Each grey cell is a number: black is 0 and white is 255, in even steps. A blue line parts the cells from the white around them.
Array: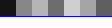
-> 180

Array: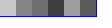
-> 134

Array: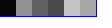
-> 145

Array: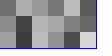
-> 59

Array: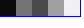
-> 11

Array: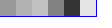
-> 178

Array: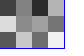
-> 117

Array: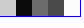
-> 205
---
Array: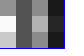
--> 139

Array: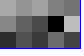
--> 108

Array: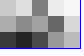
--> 153

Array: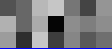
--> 89

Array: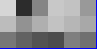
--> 127

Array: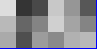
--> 177

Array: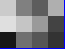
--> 86

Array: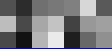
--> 104

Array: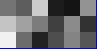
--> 132

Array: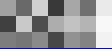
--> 131
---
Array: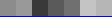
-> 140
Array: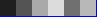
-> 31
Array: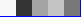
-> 248
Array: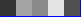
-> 52
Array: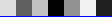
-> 221
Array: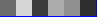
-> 108
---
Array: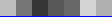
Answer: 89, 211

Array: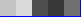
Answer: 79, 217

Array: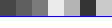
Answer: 235, 235

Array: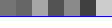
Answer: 82, 203

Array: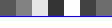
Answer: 52, 254

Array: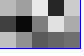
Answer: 125, 233

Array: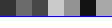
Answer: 202, 202
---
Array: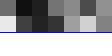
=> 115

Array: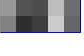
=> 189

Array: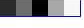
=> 168

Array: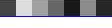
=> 103

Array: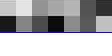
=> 167

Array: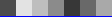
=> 139

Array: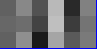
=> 185

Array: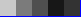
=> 23

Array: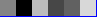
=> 71
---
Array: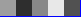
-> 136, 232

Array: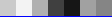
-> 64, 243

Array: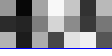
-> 213, 248

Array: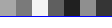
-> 95, 243

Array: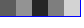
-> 38, 211

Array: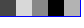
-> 136, 216

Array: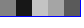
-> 195, 195
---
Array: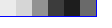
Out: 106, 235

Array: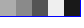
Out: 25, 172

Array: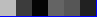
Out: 33, 189

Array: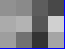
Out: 72, 158

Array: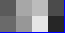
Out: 75, 106

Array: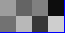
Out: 13, 114

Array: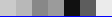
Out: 235, 202
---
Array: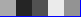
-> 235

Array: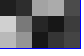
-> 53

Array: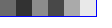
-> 170

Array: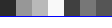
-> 119

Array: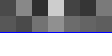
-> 100

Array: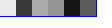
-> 21
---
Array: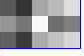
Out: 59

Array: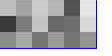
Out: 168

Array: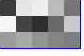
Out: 168

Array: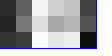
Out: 60

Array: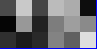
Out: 27

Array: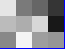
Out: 244
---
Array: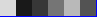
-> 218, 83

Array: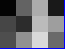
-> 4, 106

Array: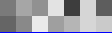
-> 122, 202

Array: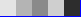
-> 228, 45

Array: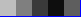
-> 190, 94

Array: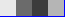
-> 233, 181

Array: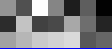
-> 148, 102

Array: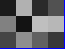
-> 27, 56

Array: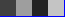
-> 64, 196
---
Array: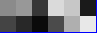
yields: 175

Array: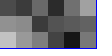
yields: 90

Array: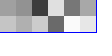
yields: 250

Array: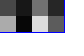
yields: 220

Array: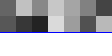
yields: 81

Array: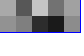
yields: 26
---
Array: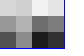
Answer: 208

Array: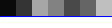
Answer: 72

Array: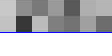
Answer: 89

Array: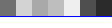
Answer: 239

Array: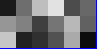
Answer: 226

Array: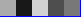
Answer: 210
